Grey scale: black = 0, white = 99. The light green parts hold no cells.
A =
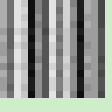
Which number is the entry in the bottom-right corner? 28
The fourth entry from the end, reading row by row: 6
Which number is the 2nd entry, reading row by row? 44
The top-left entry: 67
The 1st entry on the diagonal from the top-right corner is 28
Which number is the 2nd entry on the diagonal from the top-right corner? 61
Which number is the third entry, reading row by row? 88
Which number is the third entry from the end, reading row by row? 61
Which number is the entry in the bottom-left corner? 67
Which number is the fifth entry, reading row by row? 6
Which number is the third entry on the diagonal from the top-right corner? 61
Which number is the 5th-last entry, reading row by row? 50

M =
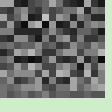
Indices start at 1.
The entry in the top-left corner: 64
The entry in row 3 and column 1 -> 64
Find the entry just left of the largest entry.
15
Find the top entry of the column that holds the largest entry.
39
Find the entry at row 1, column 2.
64
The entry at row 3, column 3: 39
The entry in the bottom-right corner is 33
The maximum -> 75
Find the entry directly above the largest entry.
39
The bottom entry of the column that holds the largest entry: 49
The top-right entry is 10
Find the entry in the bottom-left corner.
44
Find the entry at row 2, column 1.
27

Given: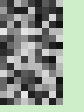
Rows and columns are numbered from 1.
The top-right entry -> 77
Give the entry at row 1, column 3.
72
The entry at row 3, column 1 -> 40
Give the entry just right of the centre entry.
30
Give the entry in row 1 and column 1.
40
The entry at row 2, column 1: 61
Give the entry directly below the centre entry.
72
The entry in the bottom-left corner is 12
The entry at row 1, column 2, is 18
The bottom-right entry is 56
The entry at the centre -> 72

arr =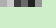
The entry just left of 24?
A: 79
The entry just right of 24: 41

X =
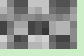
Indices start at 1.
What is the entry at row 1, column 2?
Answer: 49
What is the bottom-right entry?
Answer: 44
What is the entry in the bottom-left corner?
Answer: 70
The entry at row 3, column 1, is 54
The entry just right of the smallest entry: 64
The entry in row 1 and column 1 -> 76
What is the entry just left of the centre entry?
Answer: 26
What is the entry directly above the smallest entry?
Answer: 26
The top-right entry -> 44
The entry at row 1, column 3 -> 32
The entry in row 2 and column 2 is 59
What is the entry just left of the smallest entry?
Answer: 32
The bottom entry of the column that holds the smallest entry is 76
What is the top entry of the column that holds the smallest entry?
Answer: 76
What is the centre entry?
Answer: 32
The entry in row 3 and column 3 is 49
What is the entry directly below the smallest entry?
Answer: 81

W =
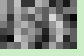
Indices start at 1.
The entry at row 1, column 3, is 74
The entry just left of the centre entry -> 53
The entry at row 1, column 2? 42
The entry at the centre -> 26
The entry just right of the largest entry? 53
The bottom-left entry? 31
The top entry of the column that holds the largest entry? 14
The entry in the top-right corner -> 42
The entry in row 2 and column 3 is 69
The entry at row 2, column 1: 64
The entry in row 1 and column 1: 64
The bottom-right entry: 20
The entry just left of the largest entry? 37
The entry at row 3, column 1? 59
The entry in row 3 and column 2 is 20

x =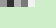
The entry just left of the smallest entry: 59
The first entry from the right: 94
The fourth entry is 47

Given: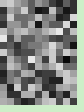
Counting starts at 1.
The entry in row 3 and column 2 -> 79
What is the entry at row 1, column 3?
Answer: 63
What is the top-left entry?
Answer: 74
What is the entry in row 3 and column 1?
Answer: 30
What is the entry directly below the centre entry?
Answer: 63
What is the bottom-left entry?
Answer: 68
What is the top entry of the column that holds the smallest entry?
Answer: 36
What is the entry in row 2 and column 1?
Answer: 19
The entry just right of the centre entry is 68
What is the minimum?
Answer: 3
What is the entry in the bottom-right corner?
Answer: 24
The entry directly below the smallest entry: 42
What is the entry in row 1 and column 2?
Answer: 79
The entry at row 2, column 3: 53
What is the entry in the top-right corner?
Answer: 19
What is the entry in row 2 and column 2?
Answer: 63
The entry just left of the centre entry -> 30

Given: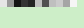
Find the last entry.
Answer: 95
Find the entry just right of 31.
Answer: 74
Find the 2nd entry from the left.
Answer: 59

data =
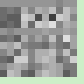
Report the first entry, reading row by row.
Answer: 58
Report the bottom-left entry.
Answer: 36
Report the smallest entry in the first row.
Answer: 52
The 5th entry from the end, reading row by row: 74
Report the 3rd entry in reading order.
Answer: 58
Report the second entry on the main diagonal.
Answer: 47
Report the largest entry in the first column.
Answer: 68
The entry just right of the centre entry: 52
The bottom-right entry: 47
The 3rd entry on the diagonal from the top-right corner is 80
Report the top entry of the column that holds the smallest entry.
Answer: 58
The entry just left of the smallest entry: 68
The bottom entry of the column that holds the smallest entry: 68
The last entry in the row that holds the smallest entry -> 52
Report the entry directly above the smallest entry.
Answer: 74
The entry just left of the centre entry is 52
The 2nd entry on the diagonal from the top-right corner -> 74
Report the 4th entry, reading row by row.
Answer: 58
